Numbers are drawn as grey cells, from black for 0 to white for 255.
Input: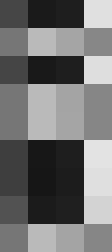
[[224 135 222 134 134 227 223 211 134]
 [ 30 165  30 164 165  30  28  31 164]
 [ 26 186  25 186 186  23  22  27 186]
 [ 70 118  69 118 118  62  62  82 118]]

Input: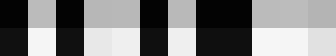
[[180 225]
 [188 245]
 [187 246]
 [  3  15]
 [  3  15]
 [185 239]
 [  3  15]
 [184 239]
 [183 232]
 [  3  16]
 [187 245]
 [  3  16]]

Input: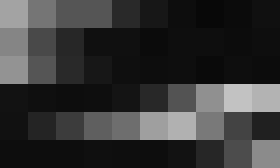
[[ 16  14  12 179  32 139]
 [ 11  12  14 194  67  76]
 [  8  14  10 144 121  38]
 [ 13  14  14  83 177  18]
 [ 23  11  13  40 159  13]
 [ 41  16  15  20 110  14]
 [ 85  16  23  14  95  15]
 [ 85  39  41  13  60  13]
 [117  73  85  15  36  13]
 [163 133 147  18  17  13]]

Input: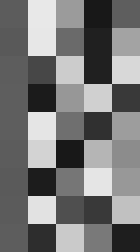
[[ 94 163 216  57 157 140 152 193  30]
 [ 24  32  32 208  48 181 229  57 121]
 [155 106 204 151 111  24 118  79 202]
 [232 231  71  27 229 211  28 226  45]
 [ 92  89  93  94  94  92  90  91  93]]

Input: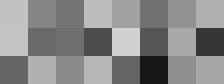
[[176  54 165]
 [145 168 143]
 [113  86  23]
 [161 209 101]
 [187  76 182]
 [116 110 139]
 [134 106 176]
 [193 195 101]]

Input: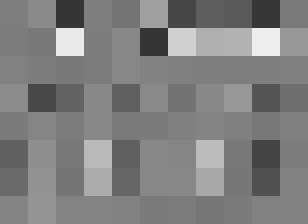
[[122 151 128 111 128 124 130 129]
 [ 55 237 127  84 120  69  81 129]
 [ 90 178 126 151 128 121 119 123]
 [ 94 175 126 136 131 188 168 118]
 [ 71 208 128 115 128 133 136 124]
 [160  53 130 137 122 136 135 122]
 [117 136 135  96 122  96 102 129]
 [126 125 124 136 135 185 172 132]
 [ 53 233 121  99 124 120 117 132]
 [138 120 125  72 133 142 146 148]
 [126 124 129 140 123  97 106 131]]

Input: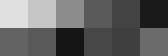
[[ 26 107]
 [ 67  63]
 [ 90  71]
 [141  21]
 [198  89]
 [224  99]]

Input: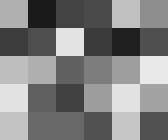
[[142  79 232 163  81]
 [192  31 158 226 198]
 [ 74  59 125 157  81]
 [ 67 227  97  65 104]
 [ 26  78 175  96 104]
 [176  60 190 226 195]]

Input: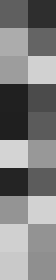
[[ 46 100 209  75  91 152  92 210 147 143]
 [ 95 172 157  32  31 212  36 148 208 201]]
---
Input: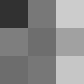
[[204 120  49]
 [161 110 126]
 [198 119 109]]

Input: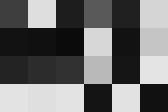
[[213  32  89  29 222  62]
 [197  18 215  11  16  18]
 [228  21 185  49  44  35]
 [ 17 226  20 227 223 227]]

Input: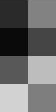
[[130  42]
 [ 69  10]
 [189  88]
 [126 210]]

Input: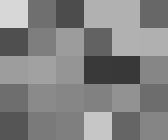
[[103 177 177  76 111 215]
 [176 177  98 156 126  79]
 [134  56  57 149 161 157]
 [109 146 129 134 138 110]
 [133 101 198 127 122  85]]

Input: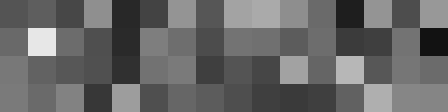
[[152  77 148  30 106 142 170 163  86 148  67  40 143  71  94  84]
 [ 18 115  63  59 109  92 112 115  76 110 126  42  79 108 231 105]
 [107 118  87 183 101 162  70  84  63 122 114  48  80  87  98 120]
 [133 134 175  97  63  58  63  78  92 102  79 157  55 130 106 122]]

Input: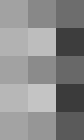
[[109 136 162]
 [ 61 189 178]
 [104 139 162]
 [ 59 196 183]
 [ 90 150 163]]

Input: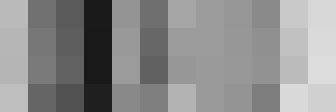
[[215 201 138 150 156 165 111 148  26  90 113 186]
 [218 193 144 151 156 155 103 153  25  94 119 182]
 [220 187 146 152 154 151  97 155  25  98 122 181]
 [208 217 125 148 154 179 127 137  31  82 101 190]]
